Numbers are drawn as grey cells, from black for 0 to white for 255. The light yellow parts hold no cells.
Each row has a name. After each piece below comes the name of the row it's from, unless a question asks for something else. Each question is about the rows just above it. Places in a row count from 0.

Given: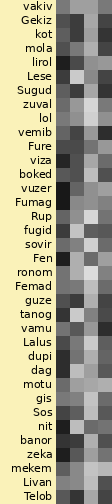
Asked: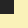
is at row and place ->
viza, 0
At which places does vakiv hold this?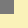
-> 0 3

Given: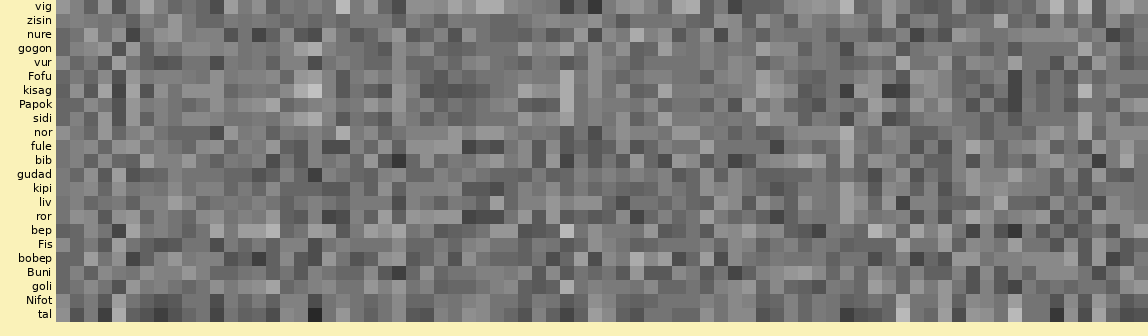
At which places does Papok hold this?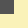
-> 4 48 54 65
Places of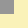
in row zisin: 8 59
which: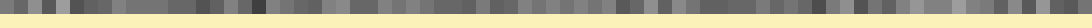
gudad
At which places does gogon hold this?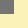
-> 8 13 15 20 21 30 31 32 37 39 45 47 49 55 61 64 65 67 69 70 71 72 74 77

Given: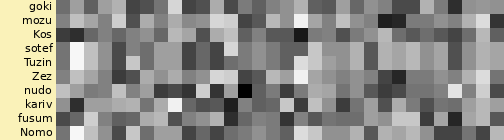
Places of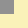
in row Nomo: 3 14 19 20 26
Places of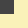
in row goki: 5 9
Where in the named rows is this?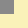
mozu, 9
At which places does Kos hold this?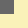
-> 2 4 7
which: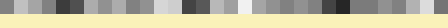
Zez
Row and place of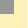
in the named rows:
goki, 30
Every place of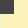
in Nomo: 9 11 27 28 30

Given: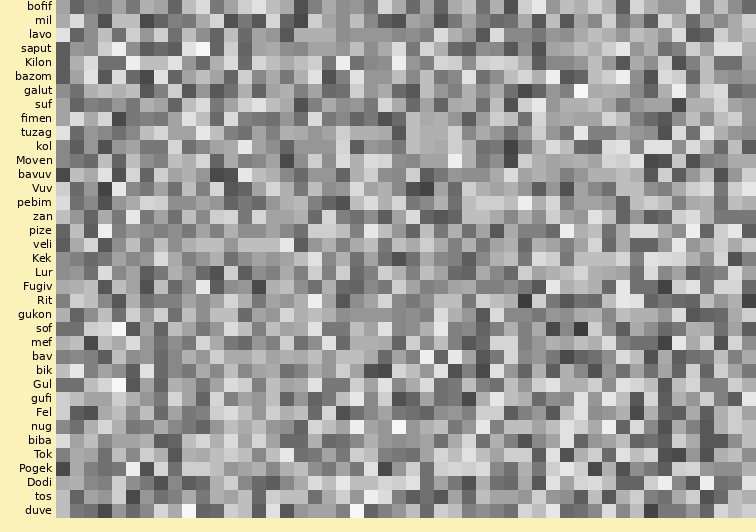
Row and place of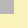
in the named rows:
pebim, 17
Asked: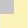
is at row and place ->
Moven, 44
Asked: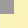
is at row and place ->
fimen, 30

